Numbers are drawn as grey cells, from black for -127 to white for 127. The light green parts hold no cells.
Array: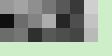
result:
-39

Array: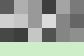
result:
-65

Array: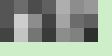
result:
46

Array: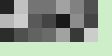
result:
34

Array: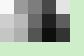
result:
-2

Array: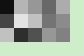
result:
23

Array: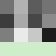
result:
50

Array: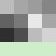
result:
38

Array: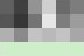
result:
79
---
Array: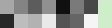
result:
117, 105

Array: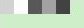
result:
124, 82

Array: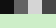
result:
85, -28

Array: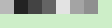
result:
99, 56

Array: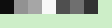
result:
120, 38

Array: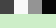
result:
121, 20

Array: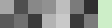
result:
73, 62

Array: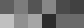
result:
64, 37

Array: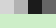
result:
85, 50

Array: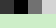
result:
84, -14
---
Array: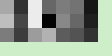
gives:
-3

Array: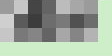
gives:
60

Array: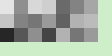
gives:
-21

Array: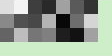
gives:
33

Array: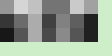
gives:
-11

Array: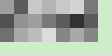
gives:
72
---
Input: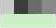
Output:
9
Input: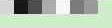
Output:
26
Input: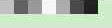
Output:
-93
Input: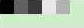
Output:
50
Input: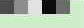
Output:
-20
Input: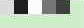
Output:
-63
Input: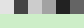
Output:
-27
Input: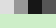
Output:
-42
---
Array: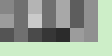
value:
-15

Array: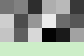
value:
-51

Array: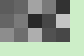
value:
-5

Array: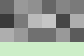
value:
-5

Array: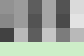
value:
27

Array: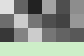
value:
76

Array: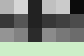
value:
-41

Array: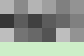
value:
-35

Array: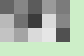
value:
-14

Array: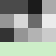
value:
87
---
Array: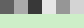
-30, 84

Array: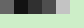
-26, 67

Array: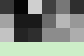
-72, 45

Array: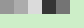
22, -11

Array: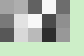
36, 24

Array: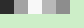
-83, 13

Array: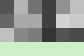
-44, -53

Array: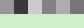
23, -9

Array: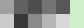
33, 87
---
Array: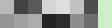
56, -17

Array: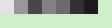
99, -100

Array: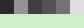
-85, 94

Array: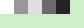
127, -91

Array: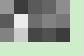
23, -67

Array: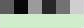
-35, 79

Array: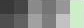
-70, 66

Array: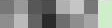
-8, 37

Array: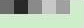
-18, 32
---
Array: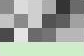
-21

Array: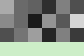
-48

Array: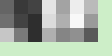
58

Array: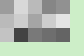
17

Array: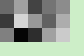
12

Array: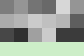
21

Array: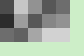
-18

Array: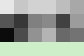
40
